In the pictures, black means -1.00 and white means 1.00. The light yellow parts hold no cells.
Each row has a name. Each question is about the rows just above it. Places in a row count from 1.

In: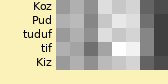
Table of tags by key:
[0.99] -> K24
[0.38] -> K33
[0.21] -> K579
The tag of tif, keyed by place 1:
K33
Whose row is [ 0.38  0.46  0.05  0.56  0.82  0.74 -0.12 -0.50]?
Pud
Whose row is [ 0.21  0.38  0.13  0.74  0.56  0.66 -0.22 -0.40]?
Koz
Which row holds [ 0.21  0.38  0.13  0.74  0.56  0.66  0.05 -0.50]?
tuduf

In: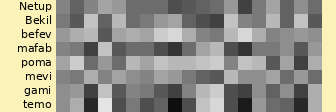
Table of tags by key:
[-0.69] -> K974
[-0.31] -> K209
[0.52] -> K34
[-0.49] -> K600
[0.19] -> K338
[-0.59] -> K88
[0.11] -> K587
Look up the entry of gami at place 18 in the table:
K600
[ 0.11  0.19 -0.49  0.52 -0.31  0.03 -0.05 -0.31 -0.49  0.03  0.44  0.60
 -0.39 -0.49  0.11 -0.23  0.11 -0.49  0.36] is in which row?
gami
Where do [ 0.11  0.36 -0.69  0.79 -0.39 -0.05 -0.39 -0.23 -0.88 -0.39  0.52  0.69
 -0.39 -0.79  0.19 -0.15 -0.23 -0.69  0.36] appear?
temo

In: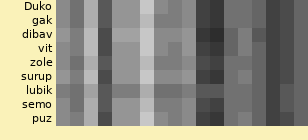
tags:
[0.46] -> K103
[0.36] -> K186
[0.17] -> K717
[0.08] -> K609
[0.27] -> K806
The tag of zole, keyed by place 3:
K186
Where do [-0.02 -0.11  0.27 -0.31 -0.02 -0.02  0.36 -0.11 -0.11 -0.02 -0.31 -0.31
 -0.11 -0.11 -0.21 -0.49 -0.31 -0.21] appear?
lubik
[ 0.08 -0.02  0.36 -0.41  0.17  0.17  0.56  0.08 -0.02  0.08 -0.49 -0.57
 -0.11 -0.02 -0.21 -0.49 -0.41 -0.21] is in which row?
puz
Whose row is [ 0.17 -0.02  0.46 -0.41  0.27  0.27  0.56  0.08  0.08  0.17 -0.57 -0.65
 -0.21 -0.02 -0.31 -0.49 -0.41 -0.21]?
dibav

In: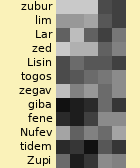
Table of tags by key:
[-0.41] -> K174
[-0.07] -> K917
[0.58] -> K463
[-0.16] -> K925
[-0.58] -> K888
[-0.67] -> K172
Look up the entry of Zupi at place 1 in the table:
K925
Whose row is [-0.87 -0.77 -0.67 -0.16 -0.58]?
giba
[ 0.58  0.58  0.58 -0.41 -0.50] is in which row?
zubur
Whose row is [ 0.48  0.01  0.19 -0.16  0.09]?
zegav

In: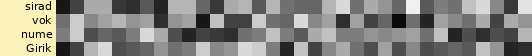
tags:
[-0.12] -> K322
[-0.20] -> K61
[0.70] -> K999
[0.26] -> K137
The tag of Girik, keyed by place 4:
K999
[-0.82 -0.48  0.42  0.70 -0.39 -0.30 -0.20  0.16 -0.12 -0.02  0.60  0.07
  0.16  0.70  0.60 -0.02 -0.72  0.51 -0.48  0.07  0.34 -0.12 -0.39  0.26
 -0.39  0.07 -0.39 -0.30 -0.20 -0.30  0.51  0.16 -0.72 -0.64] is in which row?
Girik

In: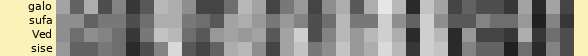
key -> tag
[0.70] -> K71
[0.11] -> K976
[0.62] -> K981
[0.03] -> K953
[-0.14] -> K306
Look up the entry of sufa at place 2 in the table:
K976
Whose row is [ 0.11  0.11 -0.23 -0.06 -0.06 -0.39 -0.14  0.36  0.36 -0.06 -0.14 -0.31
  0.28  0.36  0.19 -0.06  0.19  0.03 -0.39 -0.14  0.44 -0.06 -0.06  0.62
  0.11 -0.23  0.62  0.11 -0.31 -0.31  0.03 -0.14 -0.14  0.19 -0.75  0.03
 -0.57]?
sufa
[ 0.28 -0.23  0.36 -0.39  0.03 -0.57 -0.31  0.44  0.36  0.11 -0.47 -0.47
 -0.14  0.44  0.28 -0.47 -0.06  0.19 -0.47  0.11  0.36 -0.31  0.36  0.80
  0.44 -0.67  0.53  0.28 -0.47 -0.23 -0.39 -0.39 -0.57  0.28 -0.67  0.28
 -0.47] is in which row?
galo
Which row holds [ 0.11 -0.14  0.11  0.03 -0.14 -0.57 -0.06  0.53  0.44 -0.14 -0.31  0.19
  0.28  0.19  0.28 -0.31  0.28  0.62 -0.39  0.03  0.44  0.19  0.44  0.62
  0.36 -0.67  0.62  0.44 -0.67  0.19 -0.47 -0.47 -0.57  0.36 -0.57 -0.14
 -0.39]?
Ved

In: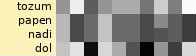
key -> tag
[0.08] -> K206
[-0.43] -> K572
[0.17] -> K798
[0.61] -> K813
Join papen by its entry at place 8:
K206
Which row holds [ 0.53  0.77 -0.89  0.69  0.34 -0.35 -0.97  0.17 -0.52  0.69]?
dol

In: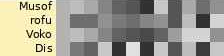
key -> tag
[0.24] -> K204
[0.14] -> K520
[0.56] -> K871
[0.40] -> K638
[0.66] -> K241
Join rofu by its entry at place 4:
K520
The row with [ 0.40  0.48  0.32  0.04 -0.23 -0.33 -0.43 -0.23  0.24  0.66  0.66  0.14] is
Voko
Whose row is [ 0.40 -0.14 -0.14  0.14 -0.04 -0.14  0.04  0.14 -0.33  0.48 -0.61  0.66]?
rofu

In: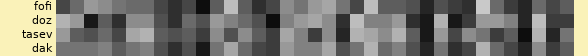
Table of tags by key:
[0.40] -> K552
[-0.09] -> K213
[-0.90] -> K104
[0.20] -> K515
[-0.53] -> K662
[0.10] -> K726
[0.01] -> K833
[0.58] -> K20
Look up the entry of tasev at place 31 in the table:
K213
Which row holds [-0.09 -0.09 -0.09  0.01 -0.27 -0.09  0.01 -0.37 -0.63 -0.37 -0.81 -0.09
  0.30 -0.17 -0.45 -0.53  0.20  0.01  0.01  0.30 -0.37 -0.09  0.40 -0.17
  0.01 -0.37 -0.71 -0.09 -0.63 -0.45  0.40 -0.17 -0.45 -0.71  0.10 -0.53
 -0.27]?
dak
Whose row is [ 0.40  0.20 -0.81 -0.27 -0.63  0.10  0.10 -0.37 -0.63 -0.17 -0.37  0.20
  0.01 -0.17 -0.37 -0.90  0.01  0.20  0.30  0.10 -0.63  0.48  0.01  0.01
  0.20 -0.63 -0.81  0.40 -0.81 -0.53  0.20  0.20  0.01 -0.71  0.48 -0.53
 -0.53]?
doz
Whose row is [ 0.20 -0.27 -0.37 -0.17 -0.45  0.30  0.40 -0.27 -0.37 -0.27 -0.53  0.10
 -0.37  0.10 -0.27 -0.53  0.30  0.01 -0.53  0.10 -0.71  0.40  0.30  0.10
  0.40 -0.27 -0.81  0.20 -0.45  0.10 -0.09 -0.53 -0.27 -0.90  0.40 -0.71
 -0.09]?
tasev
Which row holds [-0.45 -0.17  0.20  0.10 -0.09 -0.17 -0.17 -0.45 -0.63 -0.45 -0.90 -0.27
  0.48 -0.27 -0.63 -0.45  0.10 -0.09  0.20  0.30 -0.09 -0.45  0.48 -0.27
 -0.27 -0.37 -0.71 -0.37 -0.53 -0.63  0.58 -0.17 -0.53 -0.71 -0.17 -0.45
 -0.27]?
fofi

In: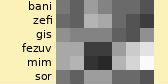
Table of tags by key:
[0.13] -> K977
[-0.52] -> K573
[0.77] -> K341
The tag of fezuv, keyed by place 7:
K341
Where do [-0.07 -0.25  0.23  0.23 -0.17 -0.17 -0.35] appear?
sor
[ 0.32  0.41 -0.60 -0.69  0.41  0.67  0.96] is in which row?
mim
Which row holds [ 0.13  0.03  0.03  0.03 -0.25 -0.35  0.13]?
gis

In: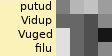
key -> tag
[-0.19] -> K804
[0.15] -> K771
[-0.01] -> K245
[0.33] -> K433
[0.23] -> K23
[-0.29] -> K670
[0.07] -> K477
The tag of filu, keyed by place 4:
K477
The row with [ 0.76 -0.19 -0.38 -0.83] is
Vuged
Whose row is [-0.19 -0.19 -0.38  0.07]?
Vidup

